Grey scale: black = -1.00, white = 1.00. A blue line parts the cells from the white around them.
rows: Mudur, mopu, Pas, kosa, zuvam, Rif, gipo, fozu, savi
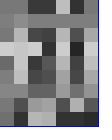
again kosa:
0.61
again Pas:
0.43
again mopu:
-0.01
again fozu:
-0.38
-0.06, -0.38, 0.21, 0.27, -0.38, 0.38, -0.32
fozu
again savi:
-0.61

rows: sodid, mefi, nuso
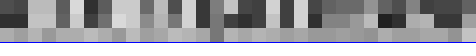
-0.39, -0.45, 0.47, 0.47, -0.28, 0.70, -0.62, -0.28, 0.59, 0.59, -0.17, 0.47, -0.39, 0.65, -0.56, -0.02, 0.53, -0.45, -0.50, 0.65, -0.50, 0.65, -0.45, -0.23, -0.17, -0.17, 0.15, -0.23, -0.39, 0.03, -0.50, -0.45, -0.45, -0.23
sodid
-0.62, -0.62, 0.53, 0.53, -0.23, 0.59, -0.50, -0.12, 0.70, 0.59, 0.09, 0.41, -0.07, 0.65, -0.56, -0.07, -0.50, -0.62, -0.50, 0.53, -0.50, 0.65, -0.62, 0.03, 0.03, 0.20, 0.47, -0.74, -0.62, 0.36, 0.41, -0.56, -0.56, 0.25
mefi
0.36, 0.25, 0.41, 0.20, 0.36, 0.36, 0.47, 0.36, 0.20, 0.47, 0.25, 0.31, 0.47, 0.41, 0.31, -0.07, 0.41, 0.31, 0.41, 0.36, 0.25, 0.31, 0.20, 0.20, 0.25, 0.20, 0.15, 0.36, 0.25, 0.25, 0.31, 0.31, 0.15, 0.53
nuso

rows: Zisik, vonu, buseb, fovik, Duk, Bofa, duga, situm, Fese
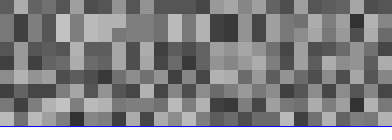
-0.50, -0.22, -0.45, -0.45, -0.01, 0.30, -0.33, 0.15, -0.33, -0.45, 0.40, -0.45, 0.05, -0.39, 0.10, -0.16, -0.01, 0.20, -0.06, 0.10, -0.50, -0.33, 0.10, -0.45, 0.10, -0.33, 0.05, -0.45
duga
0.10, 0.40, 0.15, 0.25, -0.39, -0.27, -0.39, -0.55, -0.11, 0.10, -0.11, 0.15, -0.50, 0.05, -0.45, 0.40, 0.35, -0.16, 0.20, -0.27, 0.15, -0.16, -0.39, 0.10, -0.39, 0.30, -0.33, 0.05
Bofa
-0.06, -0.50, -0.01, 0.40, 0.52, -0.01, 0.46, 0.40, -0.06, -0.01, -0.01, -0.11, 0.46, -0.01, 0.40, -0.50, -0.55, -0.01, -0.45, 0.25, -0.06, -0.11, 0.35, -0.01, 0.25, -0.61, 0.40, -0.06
situm
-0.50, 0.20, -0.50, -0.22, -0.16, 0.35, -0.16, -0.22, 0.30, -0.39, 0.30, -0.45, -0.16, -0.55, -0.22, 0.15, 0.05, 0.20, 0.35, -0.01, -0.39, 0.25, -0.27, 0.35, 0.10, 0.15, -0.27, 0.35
Duk

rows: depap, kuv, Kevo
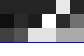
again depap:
-0.72
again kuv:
-0.67
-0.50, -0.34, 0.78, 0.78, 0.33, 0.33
Kevo
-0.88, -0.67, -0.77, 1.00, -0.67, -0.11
kuv
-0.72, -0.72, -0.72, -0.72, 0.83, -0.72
depap

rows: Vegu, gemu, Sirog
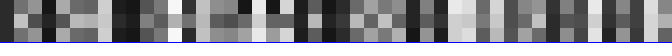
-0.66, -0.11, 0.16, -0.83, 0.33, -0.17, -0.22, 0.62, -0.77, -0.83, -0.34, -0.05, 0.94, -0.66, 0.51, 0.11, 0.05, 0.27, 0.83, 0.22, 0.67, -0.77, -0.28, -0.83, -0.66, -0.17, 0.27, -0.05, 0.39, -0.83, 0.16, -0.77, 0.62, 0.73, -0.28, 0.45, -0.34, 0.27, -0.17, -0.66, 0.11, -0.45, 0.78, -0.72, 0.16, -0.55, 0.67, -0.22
Sirog
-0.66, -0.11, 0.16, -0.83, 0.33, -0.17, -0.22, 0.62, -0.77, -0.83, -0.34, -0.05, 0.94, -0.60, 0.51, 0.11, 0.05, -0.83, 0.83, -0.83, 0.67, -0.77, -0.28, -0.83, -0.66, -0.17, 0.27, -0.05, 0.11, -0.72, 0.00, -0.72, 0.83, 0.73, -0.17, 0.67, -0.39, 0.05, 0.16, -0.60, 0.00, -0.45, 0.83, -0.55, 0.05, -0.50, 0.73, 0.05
Vegu

